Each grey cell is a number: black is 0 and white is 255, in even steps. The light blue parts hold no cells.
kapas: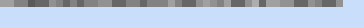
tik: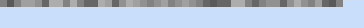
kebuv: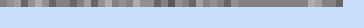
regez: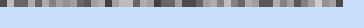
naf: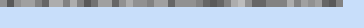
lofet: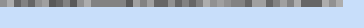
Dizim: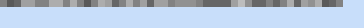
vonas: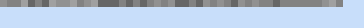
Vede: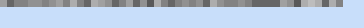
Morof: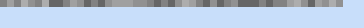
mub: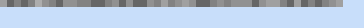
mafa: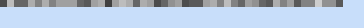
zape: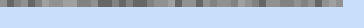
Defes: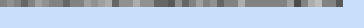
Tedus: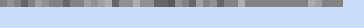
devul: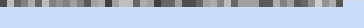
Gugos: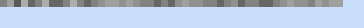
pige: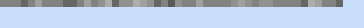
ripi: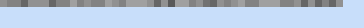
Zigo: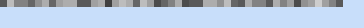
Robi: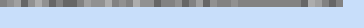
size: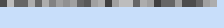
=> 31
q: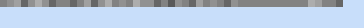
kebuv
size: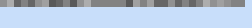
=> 35
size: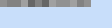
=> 13
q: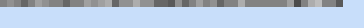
Defes

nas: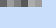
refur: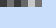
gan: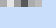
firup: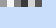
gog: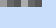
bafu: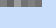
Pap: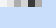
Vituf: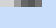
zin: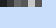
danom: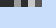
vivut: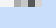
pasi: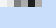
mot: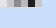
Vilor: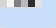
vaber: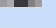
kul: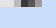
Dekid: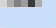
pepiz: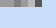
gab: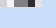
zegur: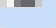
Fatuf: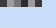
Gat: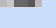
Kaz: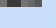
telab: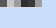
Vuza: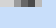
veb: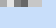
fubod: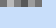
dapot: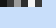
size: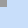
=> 1
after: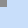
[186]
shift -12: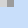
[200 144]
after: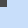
[186]

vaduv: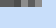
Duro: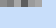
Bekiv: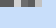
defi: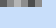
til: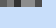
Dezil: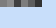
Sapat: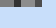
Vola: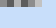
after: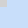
[109]
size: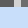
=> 4
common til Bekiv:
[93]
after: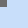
[93]
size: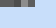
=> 5
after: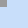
[167]

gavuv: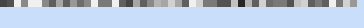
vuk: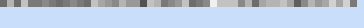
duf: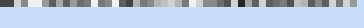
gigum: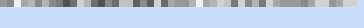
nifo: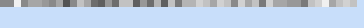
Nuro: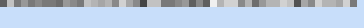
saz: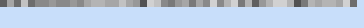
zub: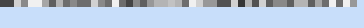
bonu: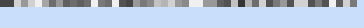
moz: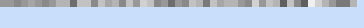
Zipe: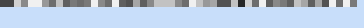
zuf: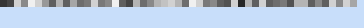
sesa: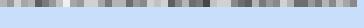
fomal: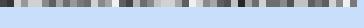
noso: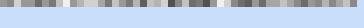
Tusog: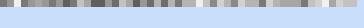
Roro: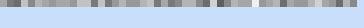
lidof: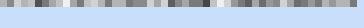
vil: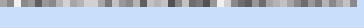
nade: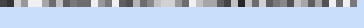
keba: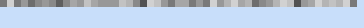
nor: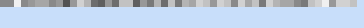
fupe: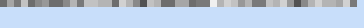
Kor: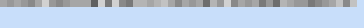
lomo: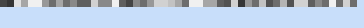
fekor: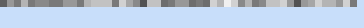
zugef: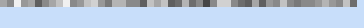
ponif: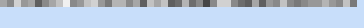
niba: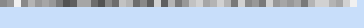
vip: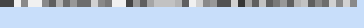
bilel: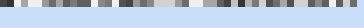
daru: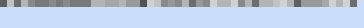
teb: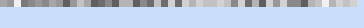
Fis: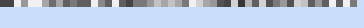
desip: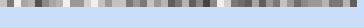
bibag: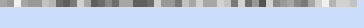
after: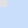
[166]
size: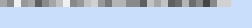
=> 33

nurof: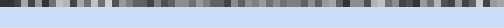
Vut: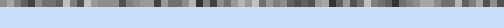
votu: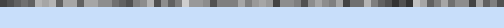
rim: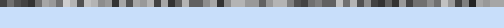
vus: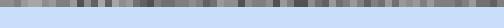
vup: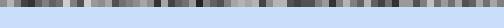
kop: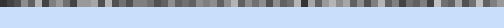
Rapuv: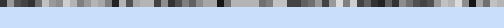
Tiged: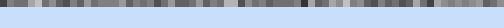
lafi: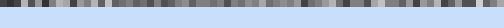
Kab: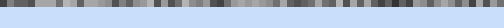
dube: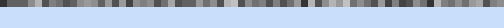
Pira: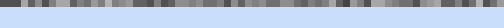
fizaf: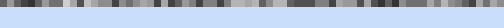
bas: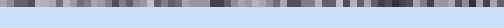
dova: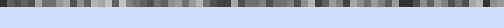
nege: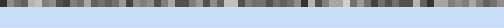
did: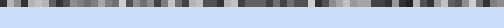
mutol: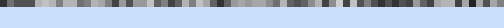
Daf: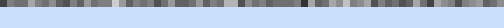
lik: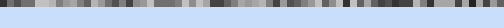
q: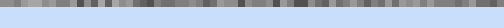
vus
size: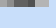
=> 7
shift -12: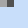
[154  69]
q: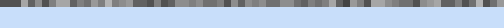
Pira

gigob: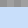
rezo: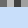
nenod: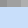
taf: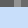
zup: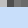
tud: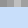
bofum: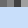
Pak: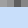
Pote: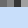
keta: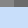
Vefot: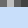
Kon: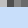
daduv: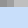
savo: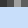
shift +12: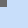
[119]
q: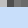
zup
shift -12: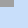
[148 148]
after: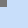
[107]

